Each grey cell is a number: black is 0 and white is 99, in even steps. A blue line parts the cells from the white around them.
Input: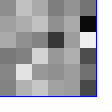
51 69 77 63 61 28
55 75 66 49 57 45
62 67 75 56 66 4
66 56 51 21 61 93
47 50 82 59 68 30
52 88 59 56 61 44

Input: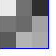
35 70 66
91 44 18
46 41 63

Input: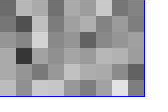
73 56 78 77 59 49 63 88 49
42 71 66 44 66 61 78 46 51
46 31 74 48 62 68 51 60 49
58 52 82 53 58 38 53 58 62
66 21 63 56 64 60 71 69 61
66 58 47 59 75 67 66 54 38

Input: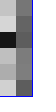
81 36
76 46
83 39
8 36
74 48
67 49

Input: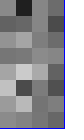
54 51 46 40
53 12 52 42
38 40 52 29
57 64 49 42
46 47 54 52
64 79 66 38
75 29 48 31
60 72 45 49

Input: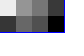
21 40 31 0
92 58 46 22

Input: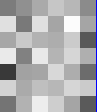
45 69 92 80 64 35
48 56 66 77 71 54
87 47 87 64 98 64
65 78 69 67 79 34
91 50 90 70 83 68
22 63 64 84 67 42
82 66 74 71 83 79

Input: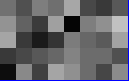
5 53 25 64 56 42 27 54
44 31 49 43 65 28 22 34
57 38 23 62 2 49 56 75
64 22 10 20 48 40 35 63
22 28 34 40 51 42 42 31
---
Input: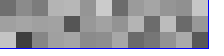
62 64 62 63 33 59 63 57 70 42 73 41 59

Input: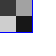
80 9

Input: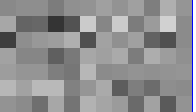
65 39 40 20 32 79 52 79 48 60 81 54
63 52 52 37 47 65 62 66 48 67 61 56
71 63 72 72 50 58 66 36 49 42 55 54

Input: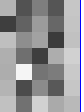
24 38 60 40 76
68 43 24 67 81
70 29 54 34 77

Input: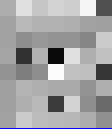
63 72 69 69 68 63 62
64 19 69 4 87 68 75
62 70 68 66 66 57 68
63 79 73 72 71 67 56

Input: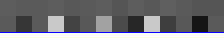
35 21 35 78 26 34 63 29 15 78 24 34 8 35
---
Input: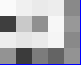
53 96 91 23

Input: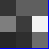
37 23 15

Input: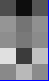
33 45 55

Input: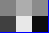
54 90

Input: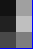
62 13

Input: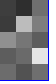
43 73 56

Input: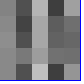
62 36 65 47 53

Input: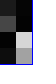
2 27

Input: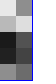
55 72
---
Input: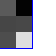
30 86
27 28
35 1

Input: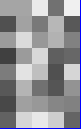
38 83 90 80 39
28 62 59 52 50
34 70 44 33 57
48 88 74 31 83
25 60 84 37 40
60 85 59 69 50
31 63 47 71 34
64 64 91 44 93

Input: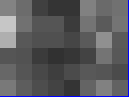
47 36 30 26 20 39 50 38
40 33 28 24 29 34 33 29
33 32 23 19 21 26 45 34
68 34 31 31 27 35 56 35
77 44 33 33 23 45 35 45
51 42 25 20 20 50 41 44

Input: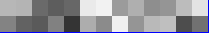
51 38 35 50 20 67 54 93 58 72 74 30 44
71 70 41 36 40 91 94 60 68 55 58 73 88

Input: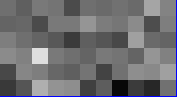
22 33 68 57 55 25 36 3 23 15 44
28 52 49 40 37 45 26 44 55 53 62
54 50 86 47 43 39 47 45 39 58 50
49 43 39 34 23 37 33 28 62 41 39
39 40 29 47 47 58 48 46 54 30 49
43 37 47 45 29 43 41 44 41 64 51

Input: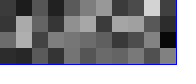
17 15 35 20 45 33 41 39 47 31 50
42 68 26 49 46 42 37 22 30 51 3
21 66 39 21 56 65 23 64 62 34 17
23 11 33 13 35 49 59 23 29 82 25

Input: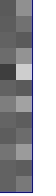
38 47
38 36
45 60
36 42
39 36
49 63
38 35
24 80
42 57
38 35
36 44
35 56

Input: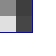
87 27
53 24

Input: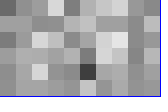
56 64 64 61 58 76 58 66 57 59
55 65 83 57 54 24 65 67 56 62
61 68 67 63 69 48 83 76 52 71
48 60 83 74 54 64 82 89 54 59
62 62 55 56 70 75 62 62 54 73
41 56 61 84 49 69 77 82 59 53
